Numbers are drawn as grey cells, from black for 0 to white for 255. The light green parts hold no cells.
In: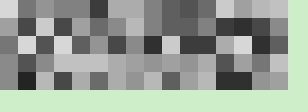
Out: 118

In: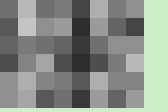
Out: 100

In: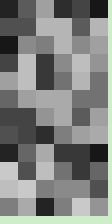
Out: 23

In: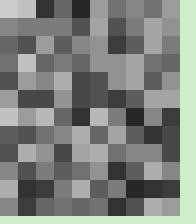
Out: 102

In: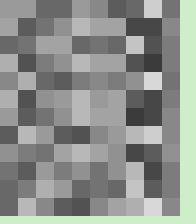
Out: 104

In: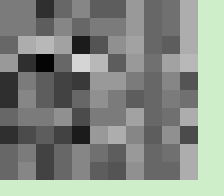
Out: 103

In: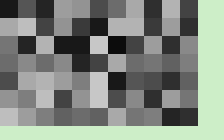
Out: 117

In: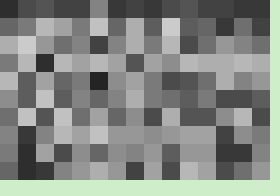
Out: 174

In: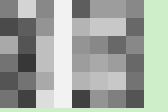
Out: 169
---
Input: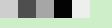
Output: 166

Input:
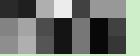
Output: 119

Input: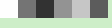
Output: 147

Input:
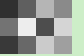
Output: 104

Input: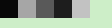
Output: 89

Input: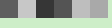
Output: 84
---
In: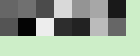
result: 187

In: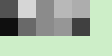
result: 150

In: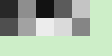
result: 218

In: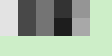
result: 29

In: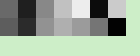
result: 117

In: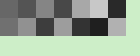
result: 31

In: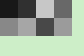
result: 72

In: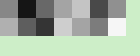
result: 124

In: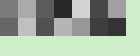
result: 62

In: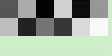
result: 218
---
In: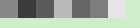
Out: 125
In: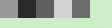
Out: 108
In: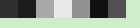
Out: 81
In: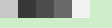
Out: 106
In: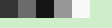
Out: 107
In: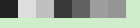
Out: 149
